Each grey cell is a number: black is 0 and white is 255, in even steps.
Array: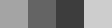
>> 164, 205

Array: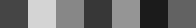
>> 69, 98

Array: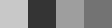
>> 200, 115

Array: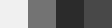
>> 240, 72

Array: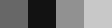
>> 103, 200

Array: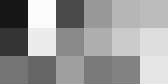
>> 23, 230

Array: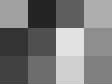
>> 161, 128

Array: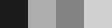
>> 28, 208
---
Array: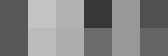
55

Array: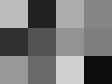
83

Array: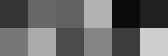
178

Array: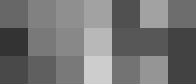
87

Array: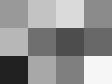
111

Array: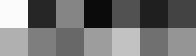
81

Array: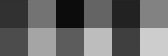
100
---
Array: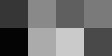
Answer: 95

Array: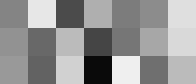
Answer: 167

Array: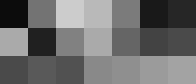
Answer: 67

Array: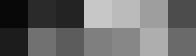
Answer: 158

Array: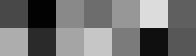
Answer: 220

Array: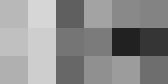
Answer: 33

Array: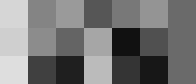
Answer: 80
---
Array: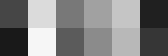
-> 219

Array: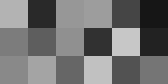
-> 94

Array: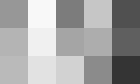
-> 240

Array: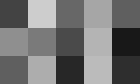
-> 122

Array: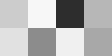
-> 247

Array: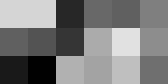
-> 83

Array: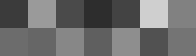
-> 154

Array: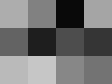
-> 30
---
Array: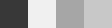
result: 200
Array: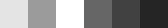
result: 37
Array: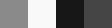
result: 69
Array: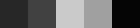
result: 5
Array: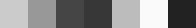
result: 34
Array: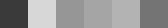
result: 116
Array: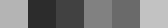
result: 194
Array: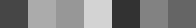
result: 101
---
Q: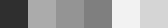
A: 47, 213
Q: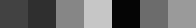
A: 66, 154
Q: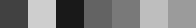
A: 65, 155
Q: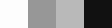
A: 253, 17
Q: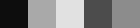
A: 13, 140
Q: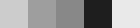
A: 204, 233
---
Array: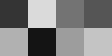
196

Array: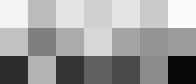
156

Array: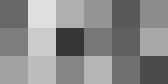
168

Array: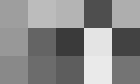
66

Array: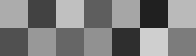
124

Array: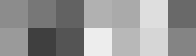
132

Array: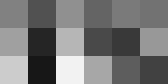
152

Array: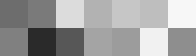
142
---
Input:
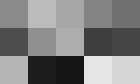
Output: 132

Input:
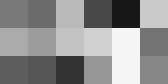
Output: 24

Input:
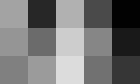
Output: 74

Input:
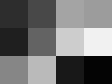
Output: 164

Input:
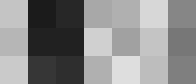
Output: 215

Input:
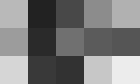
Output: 140

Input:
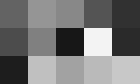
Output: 84

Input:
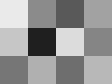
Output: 89

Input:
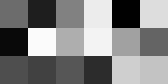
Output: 1
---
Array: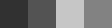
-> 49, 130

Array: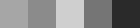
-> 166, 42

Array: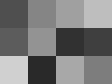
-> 79, 125

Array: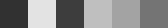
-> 49, 116

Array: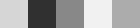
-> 214, 172

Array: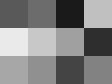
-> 89, 130

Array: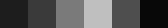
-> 29, 8

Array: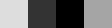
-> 221, 165
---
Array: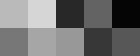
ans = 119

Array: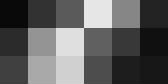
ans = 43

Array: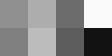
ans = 128

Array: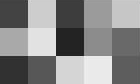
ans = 169

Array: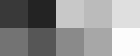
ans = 115

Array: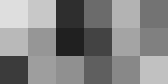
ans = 185

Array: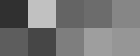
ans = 93
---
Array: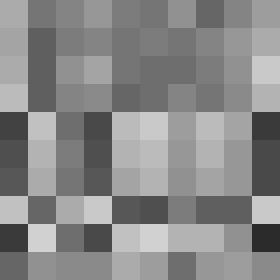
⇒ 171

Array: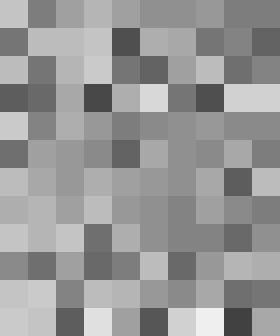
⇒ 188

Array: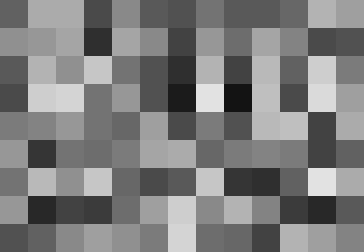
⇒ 89

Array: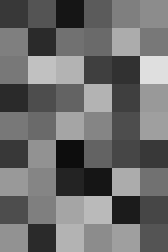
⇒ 120

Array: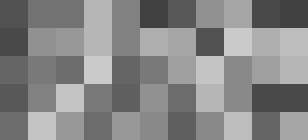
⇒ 101

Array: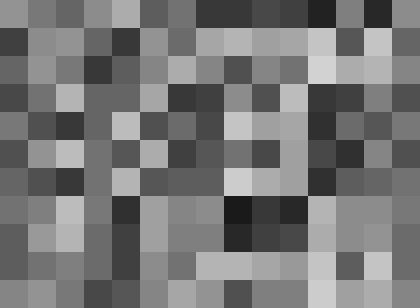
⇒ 101

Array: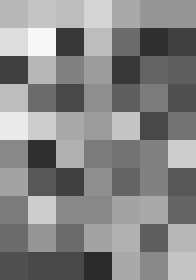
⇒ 64
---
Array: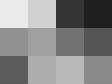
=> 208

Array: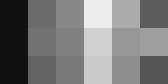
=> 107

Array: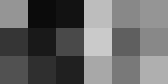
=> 11

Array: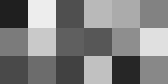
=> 237

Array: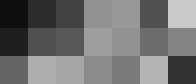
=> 45

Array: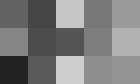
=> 70
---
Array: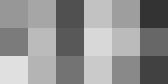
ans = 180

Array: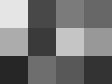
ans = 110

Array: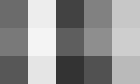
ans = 229

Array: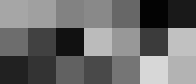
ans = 51

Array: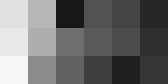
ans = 139

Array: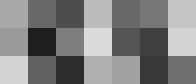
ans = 98

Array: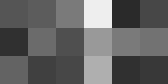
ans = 64

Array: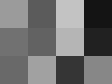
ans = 161
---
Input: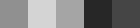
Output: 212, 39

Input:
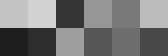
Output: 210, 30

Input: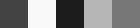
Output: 248, 29

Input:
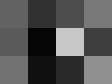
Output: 199, 5

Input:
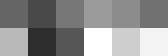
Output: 255, 45

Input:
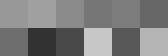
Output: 199, 50
